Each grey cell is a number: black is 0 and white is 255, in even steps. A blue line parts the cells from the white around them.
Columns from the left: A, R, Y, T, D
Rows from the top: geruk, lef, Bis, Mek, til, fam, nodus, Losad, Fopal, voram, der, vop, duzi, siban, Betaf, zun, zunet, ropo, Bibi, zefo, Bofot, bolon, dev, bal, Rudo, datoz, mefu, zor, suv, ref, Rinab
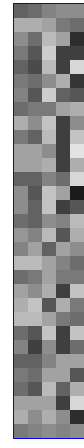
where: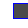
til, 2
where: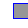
zunet, 1
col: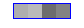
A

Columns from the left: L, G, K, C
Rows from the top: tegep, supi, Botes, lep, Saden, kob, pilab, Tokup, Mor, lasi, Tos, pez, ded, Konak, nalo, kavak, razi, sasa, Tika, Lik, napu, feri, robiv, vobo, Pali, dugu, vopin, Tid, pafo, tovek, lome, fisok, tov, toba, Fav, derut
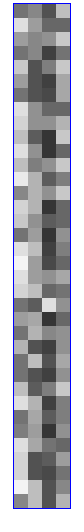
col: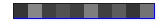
K
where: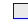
ded, 1

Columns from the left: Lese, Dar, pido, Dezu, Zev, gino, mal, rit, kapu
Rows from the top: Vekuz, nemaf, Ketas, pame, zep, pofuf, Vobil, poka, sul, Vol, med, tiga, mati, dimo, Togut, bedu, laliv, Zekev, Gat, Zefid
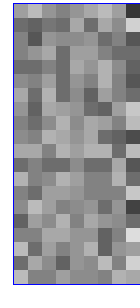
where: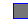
nemaf, 3
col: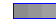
Zev

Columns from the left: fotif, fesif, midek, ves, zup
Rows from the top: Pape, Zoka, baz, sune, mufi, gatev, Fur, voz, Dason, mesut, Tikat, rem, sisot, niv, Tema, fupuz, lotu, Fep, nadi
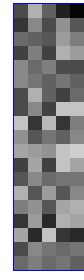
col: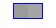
fesif
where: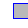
Dason, 3

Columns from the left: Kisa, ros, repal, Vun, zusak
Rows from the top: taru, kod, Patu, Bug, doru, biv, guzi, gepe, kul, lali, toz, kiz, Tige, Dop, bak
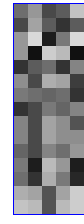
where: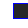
Tige, 5
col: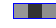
Kisa
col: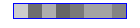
repal
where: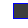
biv, 5

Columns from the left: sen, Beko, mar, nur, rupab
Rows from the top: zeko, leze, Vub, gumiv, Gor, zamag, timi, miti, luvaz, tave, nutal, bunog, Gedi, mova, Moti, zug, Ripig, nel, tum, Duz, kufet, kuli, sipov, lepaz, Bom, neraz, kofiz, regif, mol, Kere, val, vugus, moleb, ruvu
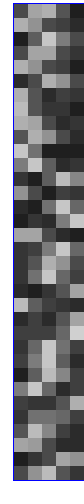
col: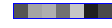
Beko
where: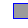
vugus, 2
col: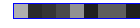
mar

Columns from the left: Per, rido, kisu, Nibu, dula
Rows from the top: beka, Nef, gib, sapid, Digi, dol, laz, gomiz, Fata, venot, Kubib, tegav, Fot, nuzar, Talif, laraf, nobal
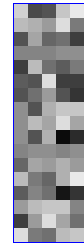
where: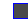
beka, 2
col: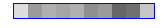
kisu
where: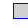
beka, 1
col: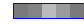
rido

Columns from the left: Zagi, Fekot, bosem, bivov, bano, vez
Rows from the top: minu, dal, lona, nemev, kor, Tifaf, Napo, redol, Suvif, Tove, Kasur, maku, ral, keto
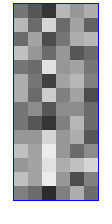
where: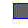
dal, 6
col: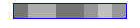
Zagi

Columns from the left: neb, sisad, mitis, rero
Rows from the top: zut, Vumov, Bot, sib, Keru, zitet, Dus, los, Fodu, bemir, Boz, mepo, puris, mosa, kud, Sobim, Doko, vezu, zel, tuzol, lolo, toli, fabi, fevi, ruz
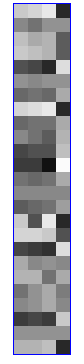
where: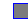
lolo, 4
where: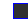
vezu, 3
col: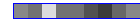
sisad
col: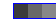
sisad
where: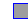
kud, 4

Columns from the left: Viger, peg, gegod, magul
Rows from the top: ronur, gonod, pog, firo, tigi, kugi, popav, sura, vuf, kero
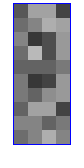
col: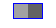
gegod
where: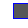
ronur, 1
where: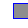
popav, 3
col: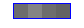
Viger
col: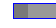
magul

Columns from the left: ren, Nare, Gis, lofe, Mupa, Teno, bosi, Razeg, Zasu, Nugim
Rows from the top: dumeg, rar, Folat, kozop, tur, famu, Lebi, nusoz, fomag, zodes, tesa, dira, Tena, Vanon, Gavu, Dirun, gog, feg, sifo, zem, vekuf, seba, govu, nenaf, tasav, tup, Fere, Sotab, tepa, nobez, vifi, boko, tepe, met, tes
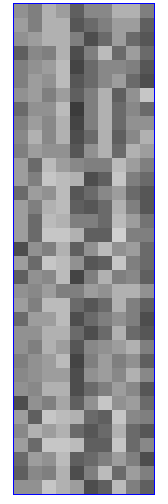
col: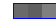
bosi
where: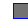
Dirun, 10
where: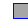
tepa, 4

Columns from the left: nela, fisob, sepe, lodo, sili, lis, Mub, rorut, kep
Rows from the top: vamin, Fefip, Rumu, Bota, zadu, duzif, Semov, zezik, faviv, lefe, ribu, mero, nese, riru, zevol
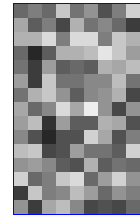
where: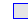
Bota, 7
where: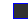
faviv, 3

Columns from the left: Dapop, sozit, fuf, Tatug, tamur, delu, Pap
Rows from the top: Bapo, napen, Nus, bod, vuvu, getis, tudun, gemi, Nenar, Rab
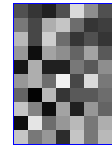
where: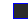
Rab, 4
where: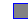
gemi, 2

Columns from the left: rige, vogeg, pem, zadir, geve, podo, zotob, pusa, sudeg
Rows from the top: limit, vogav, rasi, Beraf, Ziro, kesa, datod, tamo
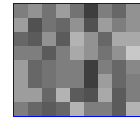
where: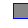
Ziro, 9
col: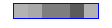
geve
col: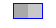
sudeg
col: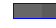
pusa

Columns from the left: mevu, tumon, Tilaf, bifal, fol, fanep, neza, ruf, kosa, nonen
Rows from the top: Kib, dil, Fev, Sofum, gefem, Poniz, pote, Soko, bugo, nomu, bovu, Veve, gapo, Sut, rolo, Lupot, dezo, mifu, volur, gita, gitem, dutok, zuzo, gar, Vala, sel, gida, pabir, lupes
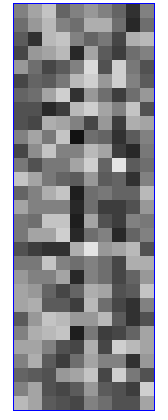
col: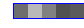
nonen
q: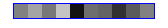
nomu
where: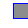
bovu, 2
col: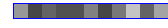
mevu
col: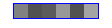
nonen

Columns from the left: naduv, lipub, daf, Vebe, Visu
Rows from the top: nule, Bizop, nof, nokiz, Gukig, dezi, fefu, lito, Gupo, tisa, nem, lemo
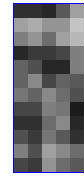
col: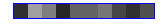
naduv
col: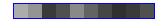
lipub

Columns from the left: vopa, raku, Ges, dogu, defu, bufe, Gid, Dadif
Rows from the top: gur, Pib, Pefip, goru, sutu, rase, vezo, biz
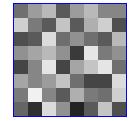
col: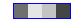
bufe
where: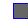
biz, 1

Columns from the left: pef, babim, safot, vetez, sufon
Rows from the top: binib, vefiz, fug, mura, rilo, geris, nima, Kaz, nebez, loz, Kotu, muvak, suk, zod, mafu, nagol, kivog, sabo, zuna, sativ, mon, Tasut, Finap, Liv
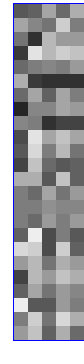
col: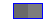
babim
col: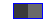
pef
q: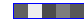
kivog
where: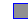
mafu, 3

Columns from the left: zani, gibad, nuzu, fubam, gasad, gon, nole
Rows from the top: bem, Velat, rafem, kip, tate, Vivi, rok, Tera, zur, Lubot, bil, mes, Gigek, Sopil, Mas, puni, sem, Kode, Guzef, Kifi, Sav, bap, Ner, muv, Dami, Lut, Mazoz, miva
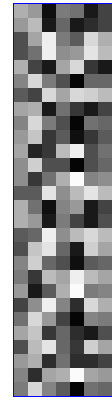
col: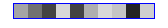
gibad
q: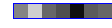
Guzef
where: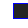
bil, 2

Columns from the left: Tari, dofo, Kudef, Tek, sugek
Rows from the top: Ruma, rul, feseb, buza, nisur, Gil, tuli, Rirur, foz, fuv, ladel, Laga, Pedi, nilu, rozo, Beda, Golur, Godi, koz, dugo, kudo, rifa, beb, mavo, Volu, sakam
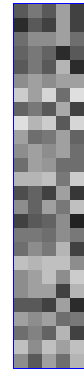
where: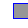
Laga, 3
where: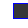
nilu, 5
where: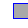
Rirur, 4
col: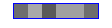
Tek
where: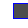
nilu, 1
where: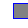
mavo, 2

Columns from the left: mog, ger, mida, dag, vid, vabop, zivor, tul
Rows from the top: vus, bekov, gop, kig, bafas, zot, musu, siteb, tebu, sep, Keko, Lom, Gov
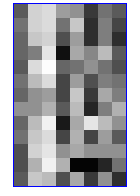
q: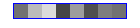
zot
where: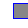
kig, 6
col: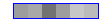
vid
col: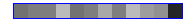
zivor
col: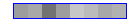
vid
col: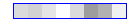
mida
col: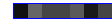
dag

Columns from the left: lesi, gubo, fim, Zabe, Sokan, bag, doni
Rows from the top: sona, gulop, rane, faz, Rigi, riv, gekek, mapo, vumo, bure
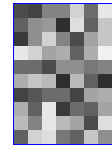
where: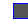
gekek, 2
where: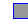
gulop, 3
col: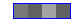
bag
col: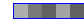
bag
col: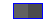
bag

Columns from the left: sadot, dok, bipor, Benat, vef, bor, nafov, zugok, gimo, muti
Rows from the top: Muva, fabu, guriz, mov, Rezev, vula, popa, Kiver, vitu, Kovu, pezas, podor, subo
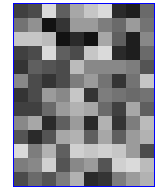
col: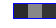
zugok
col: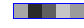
bor
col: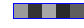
bor
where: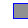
fabu, 2

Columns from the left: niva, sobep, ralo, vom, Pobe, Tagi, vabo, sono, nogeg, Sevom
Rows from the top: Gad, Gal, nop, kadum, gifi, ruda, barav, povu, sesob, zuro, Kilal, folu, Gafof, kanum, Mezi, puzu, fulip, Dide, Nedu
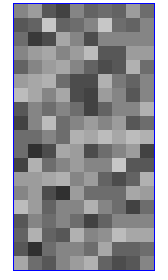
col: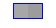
ralo
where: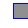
fulip, 7
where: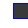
nop, 2
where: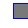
ruda, 8

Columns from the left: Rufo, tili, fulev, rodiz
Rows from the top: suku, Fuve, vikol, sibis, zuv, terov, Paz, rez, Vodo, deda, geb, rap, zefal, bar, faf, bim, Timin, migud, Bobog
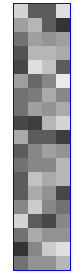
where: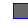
terov, 2
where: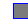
Paz, 2
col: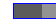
fulev
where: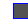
sibis, 1

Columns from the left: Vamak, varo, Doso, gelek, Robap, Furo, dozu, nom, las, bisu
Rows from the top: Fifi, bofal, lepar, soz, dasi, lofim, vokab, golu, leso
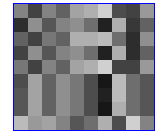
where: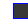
bofal, 9
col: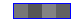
Doso
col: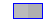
nom
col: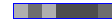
Furo

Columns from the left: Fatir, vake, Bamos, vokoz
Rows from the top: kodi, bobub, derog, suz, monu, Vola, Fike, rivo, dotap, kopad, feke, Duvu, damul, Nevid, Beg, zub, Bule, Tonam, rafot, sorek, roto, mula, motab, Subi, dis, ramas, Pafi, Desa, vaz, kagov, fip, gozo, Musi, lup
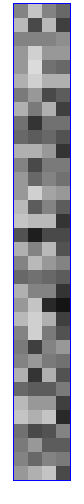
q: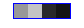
mula
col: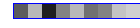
vake
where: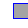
Nevid, 3
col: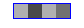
Bamos
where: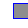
derog, 4
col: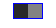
vokoz

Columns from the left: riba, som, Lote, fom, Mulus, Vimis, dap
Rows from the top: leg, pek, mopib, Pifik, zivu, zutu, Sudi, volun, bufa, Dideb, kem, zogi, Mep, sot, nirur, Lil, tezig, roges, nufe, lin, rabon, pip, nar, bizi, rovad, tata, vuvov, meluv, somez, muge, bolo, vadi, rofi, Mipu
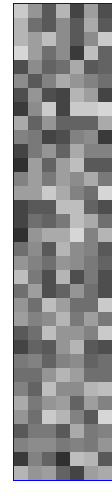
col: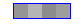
Mulus
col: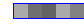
Vimis

